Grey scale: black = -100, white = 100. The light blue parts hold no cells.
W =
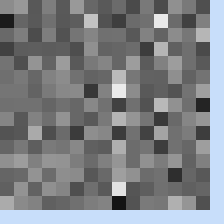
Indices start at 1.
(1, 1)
10
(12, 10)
-15
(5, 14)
-13
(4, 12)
42
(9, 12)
-55
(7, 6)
8
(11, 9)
37
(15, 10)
-35
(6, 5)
10
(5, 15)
-30
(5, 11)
-29
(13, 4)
-15
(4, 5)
-26
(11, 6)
7
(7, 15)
25
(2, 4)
-12
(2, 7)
53
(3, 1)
-18
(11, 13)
-11
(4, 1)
-49
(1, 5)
-30
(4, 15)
-42
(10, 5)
-16
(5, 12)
1
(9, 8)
-5
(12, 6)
-2
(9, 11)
-8
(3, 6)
-8
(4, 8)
-22
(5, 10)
23
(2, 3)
-30
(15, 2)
8
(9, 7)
-30
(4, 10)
-15
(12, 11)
14
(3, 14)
-7
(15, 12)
-7
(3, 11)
2

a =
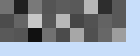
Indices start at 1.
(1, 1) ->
-10
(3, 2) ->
-33
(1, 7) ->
43
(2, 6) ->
-45
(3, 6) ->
31
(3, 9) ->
23
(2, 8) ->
-22
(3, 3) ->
-87

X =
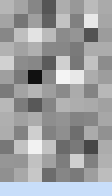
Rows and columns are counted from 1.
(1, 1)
43
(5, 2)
10
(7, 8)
44
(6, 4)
7
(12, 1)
18
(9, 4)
11
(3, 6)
17
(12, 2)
17
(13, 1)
13
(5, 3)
6
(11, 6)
-5
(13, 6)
-4
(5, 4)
-29
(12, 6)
63
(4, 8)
35
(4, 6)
-4
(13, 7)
24
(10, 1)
36
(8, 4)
4
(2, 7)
82
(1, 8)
33
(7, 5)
8
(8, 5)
41
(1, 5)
36
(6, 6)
82
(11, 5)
-17
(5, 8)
10
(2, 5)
53
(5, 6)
-7
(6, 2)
-5
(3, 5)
9
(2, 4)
-24

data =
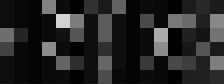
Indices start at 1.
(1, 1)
-89
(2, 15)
-75
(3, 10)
-97
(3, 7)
-89
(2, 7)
-89
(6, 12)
-93
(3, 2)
-71
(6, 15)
-75
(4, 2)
-94
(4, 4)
10
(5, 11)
-55
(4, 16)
-80
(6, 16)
-67
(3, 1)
-13
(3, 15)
-84
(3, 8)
-28
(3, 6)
-33
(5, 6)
-64
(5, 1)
-89
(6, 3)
-97
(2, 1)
-89
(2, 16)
7
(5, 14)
-52
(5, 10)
-97
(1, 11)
-91
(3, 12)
34
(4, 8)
-63
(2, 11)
-42
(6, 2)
-94

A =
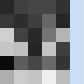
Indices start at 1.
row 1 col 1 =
-68
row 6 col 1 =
36
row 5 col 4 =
-17
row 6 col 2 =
59
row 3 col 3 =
-68
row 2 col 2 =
-65
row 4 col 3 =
-71
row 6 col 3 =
54

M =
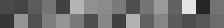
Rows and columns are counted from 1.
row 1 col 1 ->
-42
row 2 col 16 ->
-15
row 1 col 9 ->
-4
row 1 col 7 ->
14
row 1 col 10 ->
-39
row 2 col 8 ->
6
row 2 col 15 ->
-32
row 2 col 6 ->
-6
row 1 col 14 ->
79
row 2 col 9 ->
-49

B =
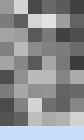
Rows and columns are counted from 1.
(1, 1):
20
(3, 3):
-30
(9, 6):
65
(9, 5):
39
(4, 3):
9
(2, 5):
23
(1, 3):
-43
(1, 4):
-18
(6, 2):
13
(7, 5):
-22
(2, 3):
67
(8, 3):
66
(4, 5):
-3
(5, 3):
-30
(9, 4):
33
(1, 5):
-29
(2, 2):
-25

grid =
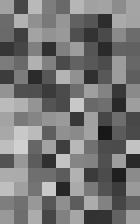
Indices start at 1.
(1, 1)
26
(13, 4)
-14
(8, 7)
-18
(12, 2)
19
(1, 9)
10
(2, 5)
18
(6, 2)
-3
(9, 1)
28
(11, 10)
52
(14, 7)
-5
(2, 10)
28
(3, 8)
-42
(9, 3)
4
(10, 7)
27
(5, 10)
-19
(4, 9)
-22
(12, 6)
4
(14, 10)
21
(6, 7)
-62
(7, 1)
15
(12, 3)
-28
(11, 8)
-40
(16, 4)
-45
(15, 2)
-12
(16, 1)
20
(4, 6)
23
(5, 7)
-31
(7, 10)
8
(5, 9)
22
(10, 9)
-28
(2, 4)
-5
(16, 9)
-23
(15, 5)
12
